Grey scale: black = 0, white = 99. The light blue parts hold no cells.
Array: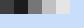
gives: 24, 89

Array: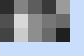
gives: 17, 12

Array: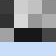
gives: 23, 27

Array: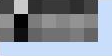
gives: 26, 39

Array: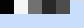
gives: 1, 30

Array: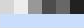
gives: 83, 13

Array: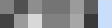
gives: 50, 22

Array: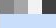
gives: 52, 25

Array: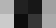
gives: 70, 66
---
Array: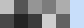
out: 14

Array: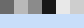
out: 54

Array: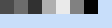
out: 68

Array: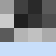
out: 35

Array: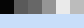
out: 40

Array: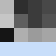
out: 8
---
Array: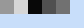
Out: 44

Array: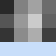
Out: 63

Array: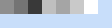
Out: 74

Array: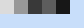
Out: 36

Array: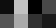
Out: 33

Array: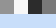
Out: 47

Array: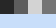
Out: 36

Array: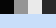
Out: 16

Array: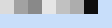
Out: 75

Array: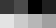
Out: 71
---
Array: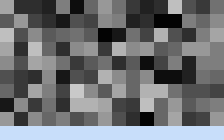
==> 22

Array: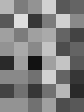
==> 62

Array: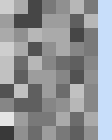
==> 47

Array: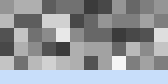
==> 49

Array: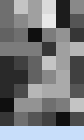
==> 25

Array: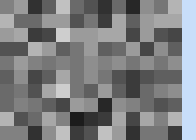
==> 46
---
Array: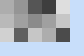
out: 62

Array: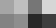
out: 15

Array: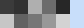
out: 59

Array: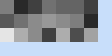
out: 49

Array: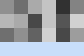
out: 33

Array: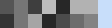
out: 42
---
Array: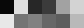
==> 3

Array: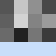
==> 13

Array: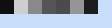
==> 6

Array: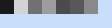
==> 10

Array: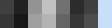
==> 9

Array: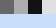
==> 7

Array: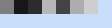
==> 9

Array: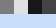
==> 9

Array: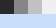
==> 16
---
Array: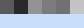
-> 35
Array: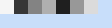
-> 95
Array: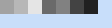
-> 63
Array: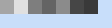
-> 64
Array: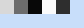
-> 84
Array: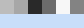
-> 73
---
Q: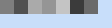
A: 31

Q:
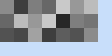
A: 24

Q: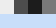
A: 30

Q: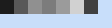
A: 34

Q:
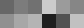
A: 48

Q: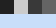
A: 79

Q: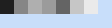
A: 52
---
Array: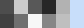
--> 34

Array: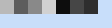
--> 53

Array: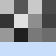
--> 78

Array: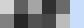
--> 64

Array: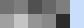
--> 31

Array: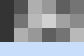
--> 68

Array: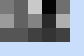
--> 78
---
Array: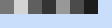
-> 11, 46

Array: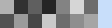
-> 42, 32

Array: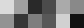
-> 53, 57

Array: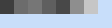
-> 77, 24

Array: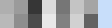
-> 64, 72

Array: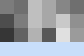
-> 43, 21

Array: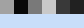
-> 13, 63
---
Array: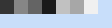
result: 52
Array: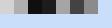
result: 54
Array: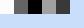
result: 39
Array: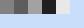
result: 50
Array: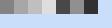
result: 56
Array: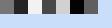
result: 37
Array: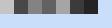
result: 38
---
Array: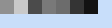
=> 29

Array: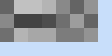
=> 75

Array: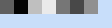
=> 74

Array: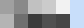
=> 75

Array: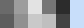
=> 88

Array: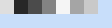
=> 29

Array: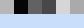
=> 38

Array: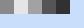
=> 63

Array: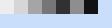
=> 64
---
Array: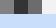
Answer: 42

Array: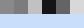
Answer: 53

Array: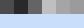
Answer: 60

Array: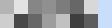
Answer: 80

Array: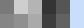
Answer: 66

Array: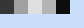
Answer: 62

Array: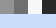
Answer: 43
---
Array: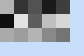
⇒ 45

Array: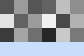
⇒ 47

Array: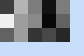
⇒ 15

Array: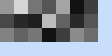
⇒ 42

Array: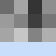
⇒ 68

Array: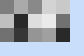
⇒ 16

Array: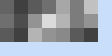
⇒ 25

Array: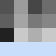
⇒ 78
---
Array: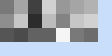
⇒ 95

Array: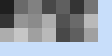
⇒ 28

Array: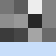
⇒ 27

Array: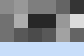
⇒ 34

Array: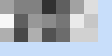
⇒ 42

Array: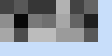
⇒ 60

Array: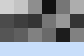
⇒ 41

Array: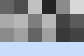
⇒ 62

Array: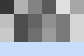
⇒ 60
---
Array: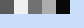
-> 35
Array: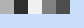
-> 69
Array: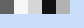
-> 38
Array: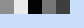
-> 55
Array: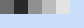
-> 42
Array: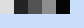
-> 86
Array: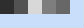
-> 18
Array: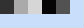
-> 19
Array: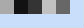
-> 66
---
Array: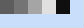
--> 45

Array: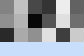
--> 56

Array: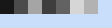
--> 24

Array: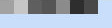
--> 33

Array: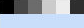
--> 42

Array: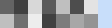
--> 25
